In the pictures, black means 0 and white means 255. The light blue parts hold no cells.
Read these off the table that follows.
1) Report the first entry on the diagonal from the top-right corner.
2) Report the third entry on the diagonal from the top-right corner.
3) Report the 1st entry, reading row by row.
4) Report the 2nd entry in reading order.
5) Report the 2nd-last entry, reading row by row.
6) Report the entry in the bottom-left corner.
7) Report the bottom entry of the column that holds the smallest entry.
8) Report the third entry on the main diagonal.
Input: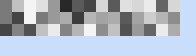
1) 215
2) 101
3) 122
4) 193
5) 235
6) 69
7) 131
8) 81

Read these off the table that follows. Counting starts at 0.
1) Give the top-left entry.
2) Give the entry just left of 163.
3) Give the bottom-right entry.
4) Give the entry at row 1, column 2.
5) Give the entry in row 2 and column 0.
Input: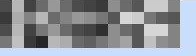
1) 76
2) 142
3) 131
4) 131
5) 76
